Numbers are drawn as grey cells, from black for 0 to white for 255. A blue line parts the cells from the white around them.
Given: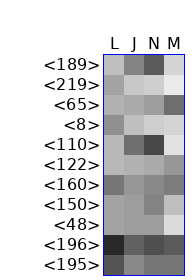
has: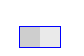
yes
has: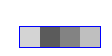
no

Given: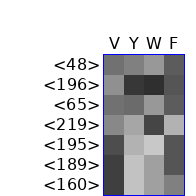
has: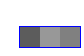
no
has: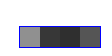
yes
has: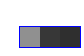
yes
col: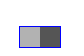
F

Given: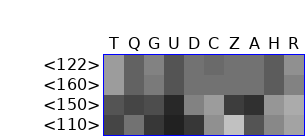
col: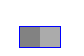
R
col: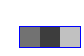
Z
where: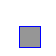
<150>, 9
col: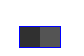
A
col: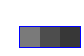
G
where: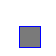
<160>, 3
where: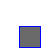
<122>, 6

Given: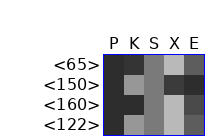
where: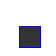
<65>, 2
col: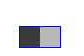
X
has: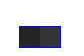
no
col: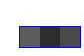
E

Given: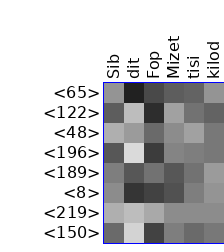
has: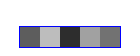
yes
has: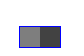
no
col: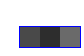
Fop
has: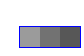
no
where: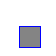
<196>, 4

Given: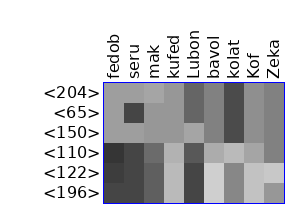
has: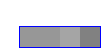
yes
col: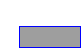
fedob
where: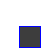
<122>, 1

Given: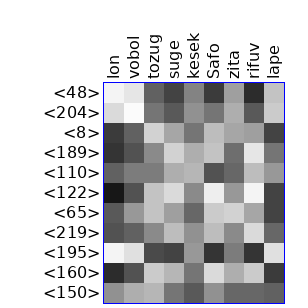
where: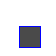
<195>, 3
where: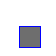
<189>, 7
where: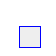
<122>, 6
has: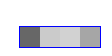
yes
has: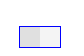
no
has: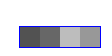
yes
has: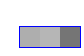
yes

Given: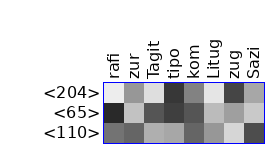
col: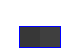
tipo
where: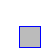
<65>, 6

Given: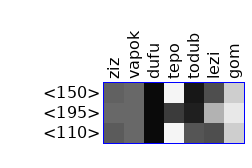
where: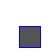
<110>, 5
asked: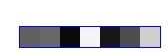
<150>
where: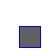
<150>, 1
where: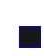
<150>, 5

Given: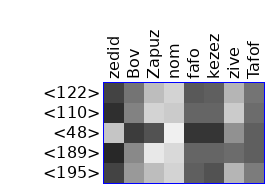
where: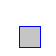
<48>, 1
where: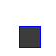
<48>, 2
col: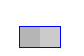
zive
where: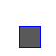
<122>, 5
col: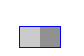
zive

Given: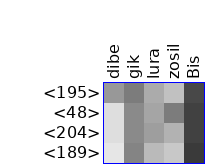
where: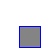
<189>, 2
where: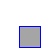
<48>, 3
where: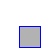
<204>, 4
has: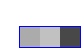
yes
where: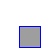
<204>, 3
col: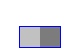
zosil

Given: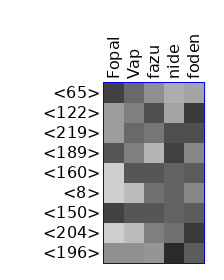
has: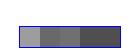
no
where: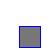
<219>, 3
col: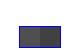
nide
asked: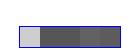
<160>
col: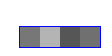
fazu
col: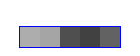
nide
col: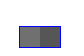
fazu

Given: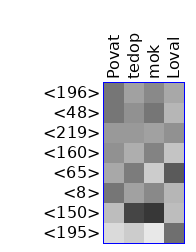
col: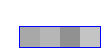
Loval
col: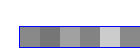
mok
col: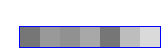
Povat
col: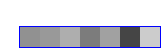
tedop
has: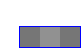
yes

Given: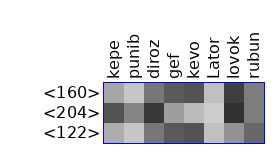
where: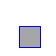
<160>, 1
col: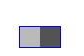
kevo
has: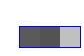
yes
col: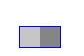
punib

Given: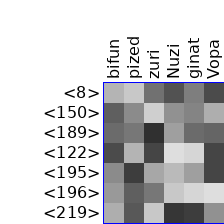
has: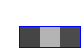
no
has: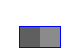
yes

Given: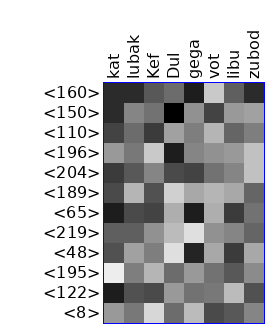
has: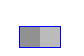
yes
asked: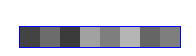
<110>
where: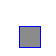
<195>, 8
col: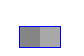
libu
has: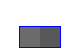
no
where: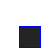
<48>, 5

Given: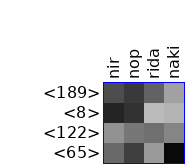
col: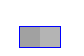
naki
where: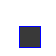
<189>, 2
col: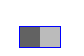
rida
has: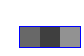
no
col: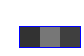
nop
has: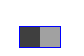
no
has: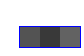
no

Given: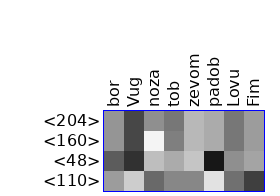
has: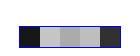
no
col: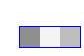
noza
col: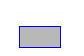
zevom
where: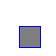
<160>, 4
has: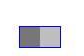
no
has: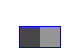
no

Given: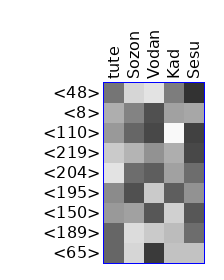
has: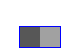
no
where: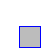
<189>, 4

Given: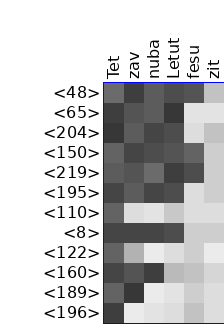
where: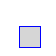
<160>, 6
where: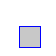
<110>, 4

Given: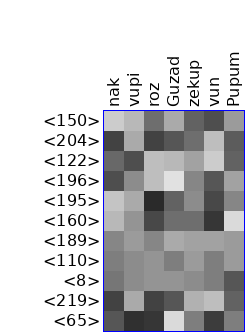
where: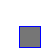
<8>, 1
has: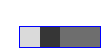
no
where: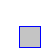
<195>, 1
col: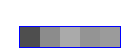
vupi
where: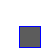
<204>, 7
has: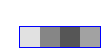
yes

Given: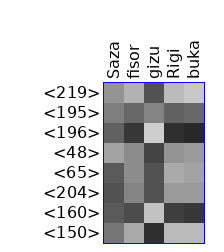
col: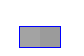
buka
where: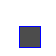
<160>, 2
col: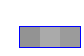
Rigi
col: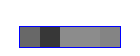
fisor
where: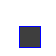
<160>, 4
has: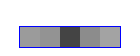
no
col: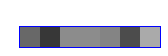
fisor

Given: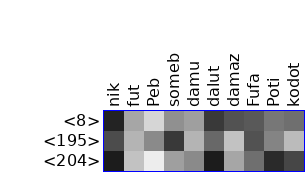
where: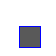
<8>, 8
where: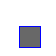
<195>, 6

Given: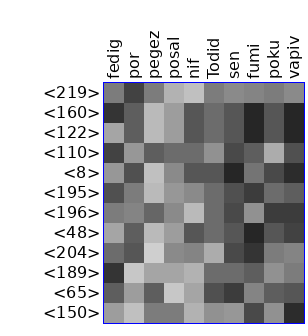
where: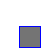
<8>, 8
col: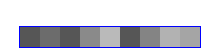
nif
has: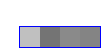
no
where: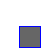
<196>, 3

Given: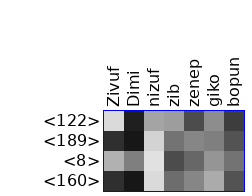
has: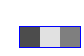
no
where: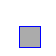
<160>, 6
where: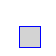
<189>, 3
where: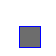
<160>, 4
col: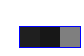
Dimi
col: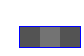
bopun

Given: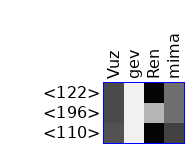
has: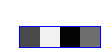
yes
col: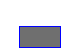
mima
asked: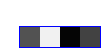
<110>
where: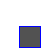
<110>, 1

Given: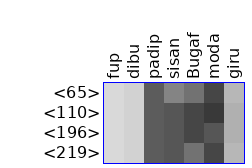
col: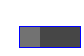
Bugaf
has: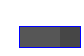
no
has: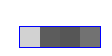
yes

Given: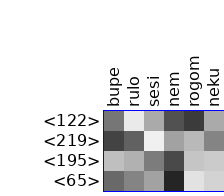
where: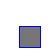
<122>, 1
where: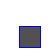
<122>, 4
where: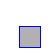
<195>, 2

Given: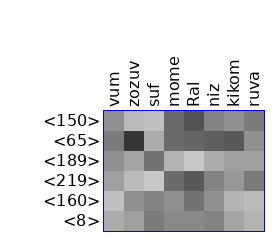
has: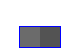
yes
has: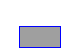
yes
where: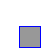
<219>, 7
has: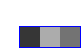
no
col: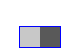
Ral
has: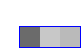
no

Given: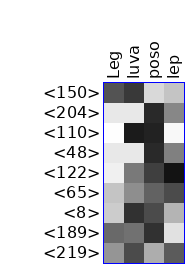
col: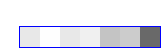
Leg
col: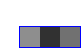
luva
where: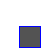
<150>, 1
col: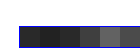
poso
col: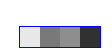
luva

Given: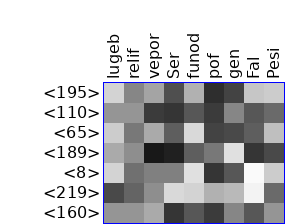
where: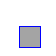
<195>, 3
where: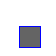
<219>, 2
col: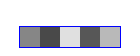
gen

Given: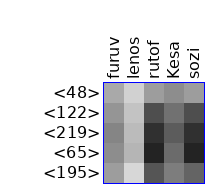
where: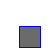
<65>, 4
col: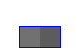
Kesa
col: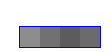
Kesa

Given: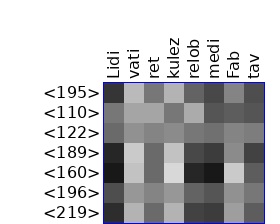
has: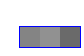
no
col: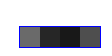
Lidi
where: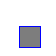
<122>, 8
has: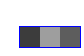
yes
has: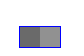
yes
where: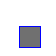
<122>, 6

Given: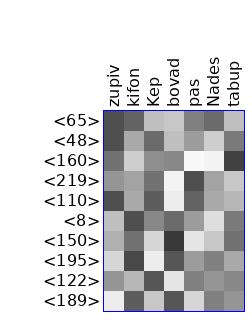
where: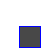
<195>, 2
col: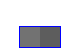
Kep

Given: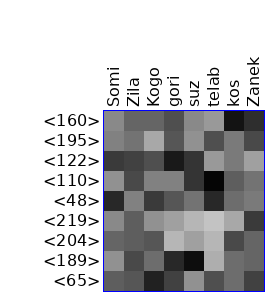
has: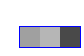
yes
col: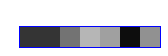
suz
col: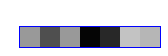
telab
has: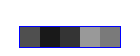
yes
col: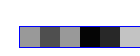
telab
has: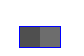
yes

